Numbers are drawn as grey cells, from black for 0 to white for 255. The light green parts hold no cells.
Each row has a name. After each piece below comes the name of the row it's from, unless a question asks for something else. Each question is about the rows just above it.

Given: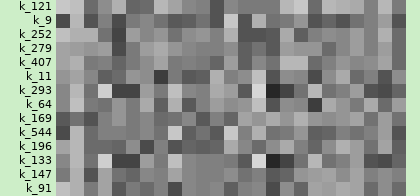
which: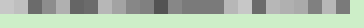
k_121
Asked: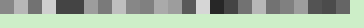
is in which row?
k_293
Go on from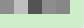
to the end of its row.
[ 75 141 170 107 128  83 141]
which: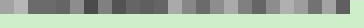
k_196
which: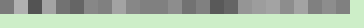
k_147
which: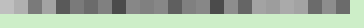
k_91
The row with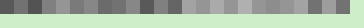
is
k_169

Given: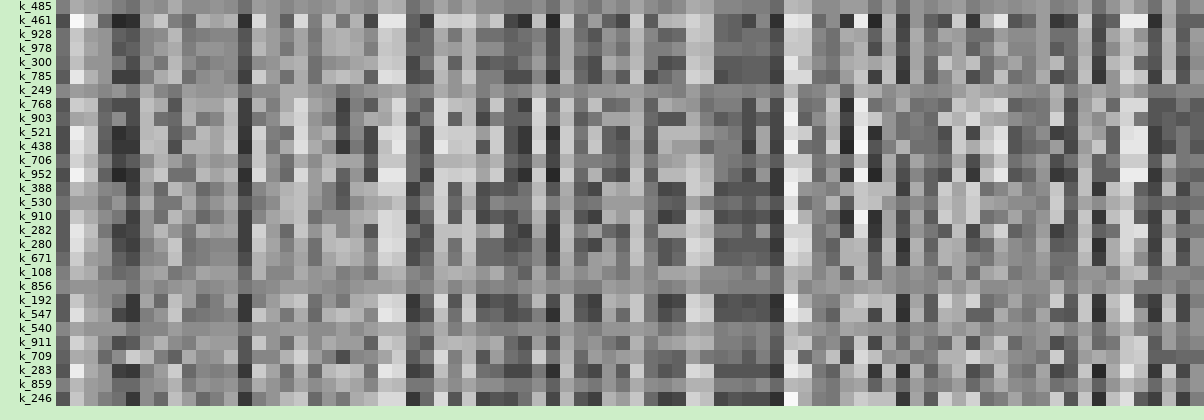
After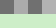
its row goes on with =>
[191 178  97 223 217  77  85 184 148 198 126 126  77  77 134  55 184 105
  77 134  91 198  77 105 126 210 198  77  91  97  97  63 217 217 112 105
 156 198  63 191  55 171  97 134 178  77 112 191 112 126 171  77  97 191
  55 148 217 198  63 198  85 156]
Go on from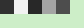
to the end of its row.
[134  97  77 204  55 191 230  85 105 148  55  71 191  97  97 236 236  55
 134 105  97]
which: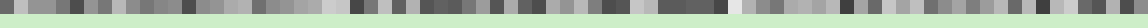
k_300
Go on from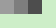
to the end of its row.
[134 140 164 204  91 126 217 126 178  85 156 112  97 204 119 178 105 156
 140 156 164 112 105  97 156 119 112 119  91 126  85 223 105 140 191  71
 217 191 140 148 119 126 178 178 210 178 171 140 134 119 204  97 156 171
 156 198 204  97  97 105 105]
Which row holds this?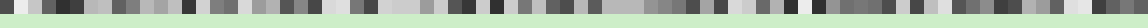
k_521
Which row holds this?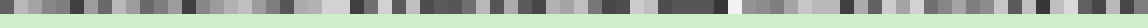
k_388

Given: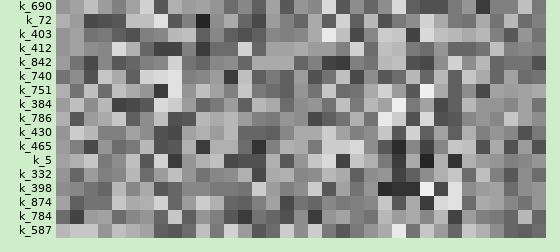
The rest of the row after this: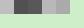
[184 156 128 121 149 141  73  95 115 176 115 233 204  81 217  81  88 135
 149 135 198 162 141]
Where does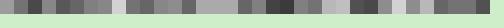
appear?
k_842
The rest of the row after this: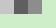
[191  81  88 184 170 184 156 128 121 149 141  73  95 115 176 115 233 204
  81 217  81  88 135 149 135 198 162 141]

